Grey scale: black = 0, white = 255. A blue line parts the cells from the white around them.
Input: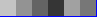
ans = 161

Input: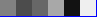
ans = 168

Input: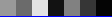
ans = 153

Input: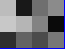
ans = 188

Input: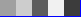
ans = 205

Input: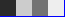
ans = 204

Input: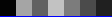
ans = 165
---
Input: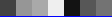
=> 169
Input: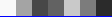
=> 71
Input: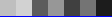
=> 92
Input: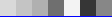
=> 176
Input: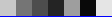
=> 77
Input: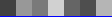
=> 122
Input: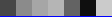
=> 166
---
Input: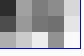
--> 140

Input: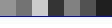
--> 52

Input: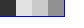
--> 145

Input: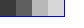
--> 215

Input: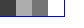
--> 255

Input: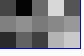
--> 216

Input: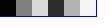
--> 46
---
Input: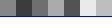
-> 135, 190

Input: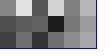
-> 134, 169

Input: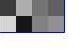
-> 59, 145

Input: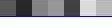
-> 88, 185

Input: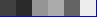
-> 64, 237

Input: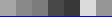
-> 166, 150

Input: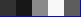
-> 50, 93

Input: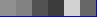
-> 144, 103
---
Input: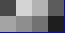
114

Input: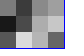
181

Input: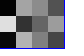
128

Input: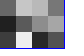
40

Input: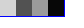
155

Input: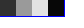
226

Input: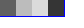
219
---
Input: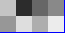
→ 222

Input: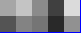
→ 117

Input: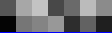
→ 45

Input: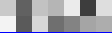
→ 131

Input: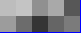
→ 53

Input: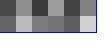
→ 116

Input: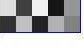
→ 35

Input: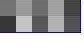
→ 87
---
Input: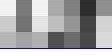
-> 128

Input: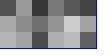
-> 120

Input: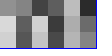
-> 94

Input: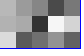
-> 134

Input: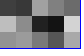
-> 161

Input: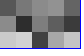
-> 139

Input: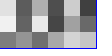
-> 78
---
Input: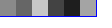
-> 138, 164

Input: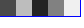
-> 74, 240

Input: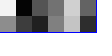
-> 243, 45

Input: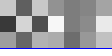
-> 200, 193

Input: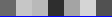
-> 105, 81

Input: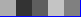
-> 173, 128

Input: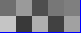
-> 111, 161

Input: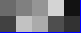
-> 107, 50

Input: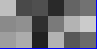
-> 191, 107

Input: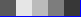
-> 90, 55
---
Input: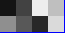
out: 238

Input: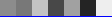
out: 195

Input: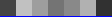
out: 158

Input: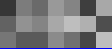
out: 106

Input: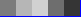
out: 209

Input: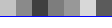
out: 63

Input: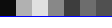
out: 224

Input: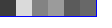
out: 131
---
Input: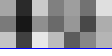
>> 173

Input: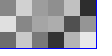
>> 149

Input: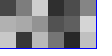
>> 213

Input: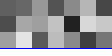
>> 200

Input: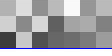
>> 129

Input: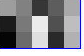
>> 190

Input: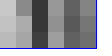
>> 118
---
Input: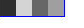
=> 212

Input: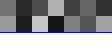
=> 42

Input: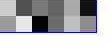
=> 81

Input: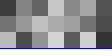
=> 131

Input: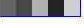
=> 71

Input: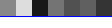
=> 220
